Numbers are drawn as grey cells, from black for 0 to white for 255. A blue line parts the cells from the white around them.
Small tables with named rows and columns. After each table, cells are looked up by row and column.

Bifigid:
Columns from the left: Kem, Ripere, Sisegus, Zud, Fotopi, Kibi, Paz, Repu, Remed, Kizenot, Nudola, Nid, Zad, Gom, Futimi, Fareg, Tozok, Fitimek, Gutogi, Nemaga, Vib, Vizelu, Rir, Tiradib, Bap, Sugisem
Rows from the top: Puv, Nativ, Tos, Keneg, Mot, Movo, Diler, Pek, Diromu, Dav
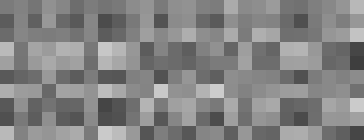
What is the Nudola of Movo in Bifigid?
133
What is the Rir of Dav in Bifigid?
156
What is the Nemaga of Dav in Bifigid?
100
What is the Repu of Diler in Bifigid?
189
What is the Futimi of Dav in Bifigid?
133
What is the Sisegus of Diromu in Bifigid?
93
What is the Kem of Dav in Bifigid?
185
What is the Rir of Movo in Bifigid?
124
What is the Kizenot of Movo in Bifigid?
128
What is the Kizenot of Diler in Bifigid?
139
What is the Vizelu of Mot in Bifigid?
161
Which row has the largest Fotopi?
Keneg

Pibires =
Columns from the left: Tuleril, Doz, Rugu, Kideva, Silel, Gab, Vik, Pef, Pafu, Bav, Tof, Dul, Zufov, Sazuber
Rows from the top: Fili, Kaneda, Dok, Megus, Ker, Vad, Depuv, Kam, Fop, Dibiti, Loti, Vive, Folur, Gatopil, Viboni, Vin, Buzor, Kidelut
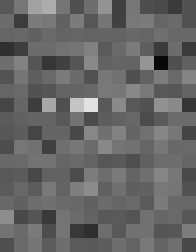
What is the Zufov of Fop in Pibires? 108
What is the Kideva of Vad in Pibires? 105
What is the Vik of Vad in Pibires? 81
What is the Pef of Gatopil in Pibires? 96
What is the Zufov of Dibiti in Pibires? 119
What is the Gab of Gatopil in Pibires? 127

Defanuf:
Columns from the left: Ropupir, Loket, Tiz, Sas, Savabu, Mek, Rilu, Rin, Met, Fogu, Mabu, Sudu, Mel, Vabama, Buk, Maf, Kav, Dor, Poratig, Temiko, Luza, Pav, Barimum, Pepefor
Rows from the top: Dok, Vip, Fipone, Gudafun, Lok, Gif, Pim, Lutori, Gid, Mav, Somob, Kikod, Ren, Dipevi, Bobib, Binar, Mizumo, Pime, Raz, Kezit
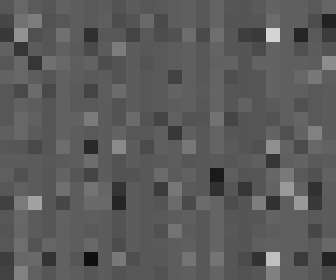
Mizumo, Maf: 100
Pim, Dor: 85
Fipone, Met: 87
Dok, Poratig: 90
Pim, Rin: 93
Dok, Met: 83
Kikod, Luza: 95
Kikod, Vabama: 86
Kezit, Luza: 95

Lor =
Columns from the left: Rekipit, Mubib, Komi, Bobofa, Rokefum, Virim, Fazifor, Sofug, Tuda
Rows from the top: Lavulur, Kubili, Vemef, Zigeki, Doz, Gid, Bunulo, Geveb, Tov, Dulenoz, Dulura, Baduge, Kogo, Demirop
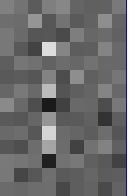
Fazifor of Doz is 114
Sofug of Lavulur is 97
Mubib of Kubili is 108
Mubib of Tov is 87
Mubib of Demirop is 104
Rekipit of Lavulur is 128
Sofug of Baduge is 89
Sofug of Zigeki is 132
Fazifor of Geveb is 103
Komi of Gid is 86
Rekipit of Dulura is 86
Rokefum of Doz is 108
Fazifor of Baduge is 96

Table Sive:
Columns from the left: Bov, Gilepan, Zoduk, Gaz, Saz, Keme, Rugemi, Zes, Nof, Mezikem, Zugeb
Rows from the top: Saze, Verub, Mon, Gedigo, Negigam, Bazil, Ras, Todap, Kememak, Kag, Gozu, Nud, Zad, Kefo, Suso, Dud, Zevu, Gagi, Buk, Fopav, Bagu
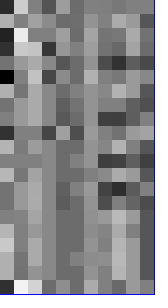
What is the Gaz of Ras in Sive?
136
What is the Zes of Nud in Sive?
62
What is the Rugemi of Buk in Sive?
140
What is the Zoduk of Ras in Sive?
170
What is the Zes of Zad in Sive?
138
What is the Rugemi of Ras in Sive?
147
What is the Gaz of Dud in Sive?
136
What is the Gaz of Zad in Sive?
136
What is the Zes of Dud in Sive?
153
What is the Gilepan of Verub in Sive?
128
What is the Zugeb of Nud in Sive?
64
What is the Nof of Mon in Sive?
120
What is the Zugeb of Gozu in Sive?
86
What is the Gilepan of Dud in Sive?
131
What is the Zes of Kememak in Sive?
64
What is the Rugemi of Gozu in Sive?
147
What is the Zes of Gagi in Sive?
128
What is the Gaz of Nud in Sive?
136

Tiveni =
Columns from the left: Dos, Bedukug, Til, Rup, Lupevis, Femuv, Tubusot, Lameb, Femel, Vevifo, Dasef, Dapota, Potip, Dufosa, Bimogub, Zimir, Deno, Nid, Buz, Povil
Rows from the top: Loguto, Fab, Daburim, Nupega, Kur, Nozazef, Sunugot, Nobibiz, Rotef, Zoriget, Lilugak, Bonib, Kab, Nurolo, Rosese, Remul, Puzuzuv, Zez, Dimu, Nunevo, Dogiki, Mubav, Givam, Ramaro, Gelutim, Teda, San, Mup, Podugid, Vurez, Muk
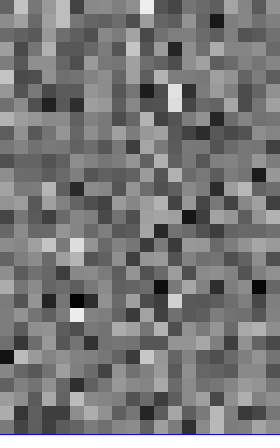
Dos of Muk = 122
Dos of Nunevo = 142
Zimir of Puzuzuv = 61
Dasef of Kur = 110
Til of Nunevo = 113
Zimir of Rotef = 38
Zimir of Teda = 79
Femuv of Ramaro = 78
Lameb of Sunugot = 140
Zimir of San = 98
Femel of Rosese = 154
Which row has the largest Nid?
Nurolo

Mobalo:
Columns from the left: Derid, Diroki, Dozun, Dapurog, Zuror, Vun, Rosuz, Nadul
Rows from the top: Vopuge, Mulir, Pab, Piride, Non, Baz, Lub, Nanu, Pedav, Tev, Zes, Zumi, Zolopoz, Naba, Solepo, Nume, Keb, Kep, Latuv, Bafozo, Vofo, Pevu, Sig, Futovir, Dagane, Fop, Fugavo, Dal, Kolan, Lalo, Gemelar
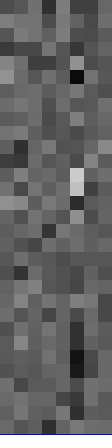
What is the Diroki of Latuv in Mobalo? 110
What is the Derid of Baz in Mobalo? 146
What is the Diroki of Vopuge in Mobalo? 86
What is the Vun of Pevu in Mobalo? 126
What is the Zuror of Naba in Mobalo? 110
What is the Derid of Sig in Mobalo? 110
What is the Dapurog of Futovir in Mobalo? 116
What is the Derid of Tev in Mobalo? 115
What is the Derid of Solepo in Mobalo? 144

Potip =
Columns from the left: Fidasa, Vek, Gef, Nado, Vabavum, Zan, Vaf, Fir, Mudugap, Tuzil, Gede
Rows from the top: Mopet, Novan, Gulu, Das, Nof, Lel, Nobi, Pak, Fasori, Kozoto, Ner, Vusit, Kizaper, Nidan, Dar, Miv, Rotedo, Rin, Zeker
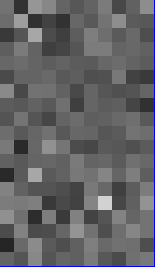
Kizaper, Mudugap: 101
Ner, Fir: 90
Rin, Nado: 90
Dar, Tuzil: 96
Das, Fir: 124
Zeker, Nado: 85
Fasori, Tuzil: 111
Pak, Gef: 98
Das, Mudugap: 100
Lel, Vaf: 79
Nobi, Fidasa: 137
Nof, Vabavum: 99
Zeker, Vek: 85
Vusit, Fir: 103
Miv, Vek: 112
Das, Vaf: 124
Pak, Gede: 49

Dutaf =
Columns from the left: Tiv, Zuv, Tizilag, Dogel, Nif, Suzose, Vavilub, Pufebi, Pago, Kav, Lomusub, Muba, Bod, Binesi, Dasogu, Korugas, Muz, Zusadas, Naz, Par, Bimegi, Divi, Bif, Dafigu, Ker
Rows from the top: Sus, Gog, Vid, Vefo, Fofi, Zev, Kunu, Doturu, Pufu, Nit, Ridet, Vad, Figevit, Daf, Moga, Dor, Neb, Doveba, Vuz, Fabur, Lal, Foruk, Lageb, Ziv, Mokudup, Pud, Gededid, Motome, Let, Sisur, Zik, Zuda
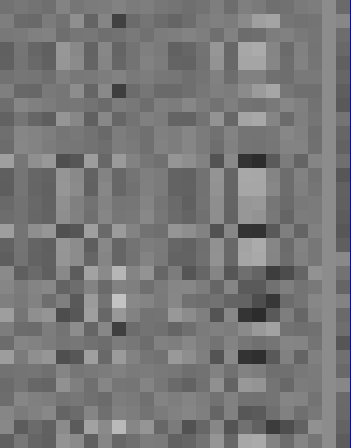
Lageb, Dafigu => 140
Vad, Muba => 112
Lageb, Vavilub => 159
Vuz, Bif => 119
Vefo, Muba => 122
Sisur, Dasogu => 127
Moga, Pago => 117
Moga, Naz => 153
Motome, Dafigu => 140
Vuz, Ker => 137
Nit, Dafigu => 140
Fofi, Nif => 150

